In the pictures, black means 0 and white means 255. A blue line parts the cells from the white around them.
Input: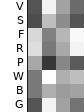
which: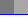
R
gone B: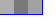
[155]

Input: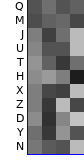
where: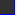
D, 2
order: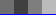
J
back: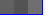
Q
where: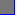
N, 1
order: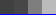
X
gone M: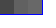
[77]
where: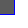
N, 2

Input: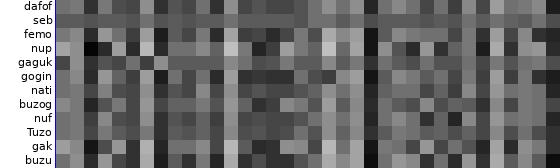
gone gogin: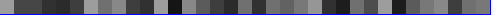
[55]
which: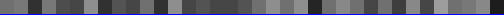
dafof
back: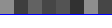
nuf
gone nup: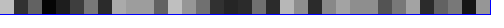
[105]
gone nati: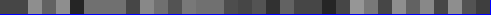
[128]
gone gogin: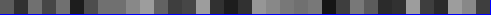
[55]

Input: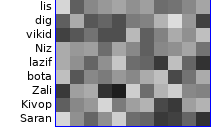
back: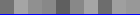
Niz
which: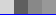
lis
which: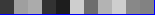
Zali
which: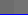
lis
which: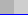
Zali
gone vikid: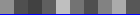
[185]
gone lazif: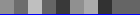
[198]

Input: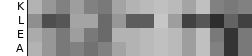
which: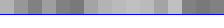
K
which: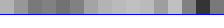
A
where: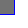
A, 5
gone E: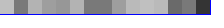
[171]

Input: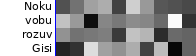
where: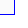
vobu, 9
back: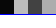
Gisi
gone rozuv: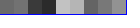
[126]

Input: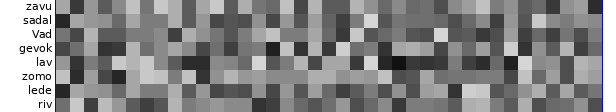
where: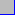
riv, 4
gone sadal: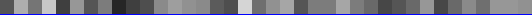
[99]
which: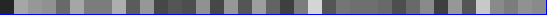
sadal
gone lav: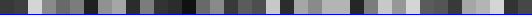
[132]

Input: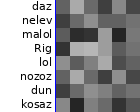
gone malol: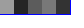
[44]
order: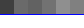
dun
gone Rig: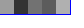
[182]

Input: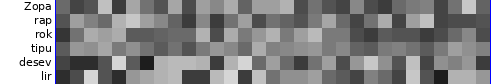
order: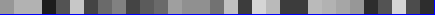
lir
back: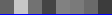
Zopa
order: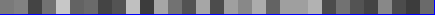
Zopa

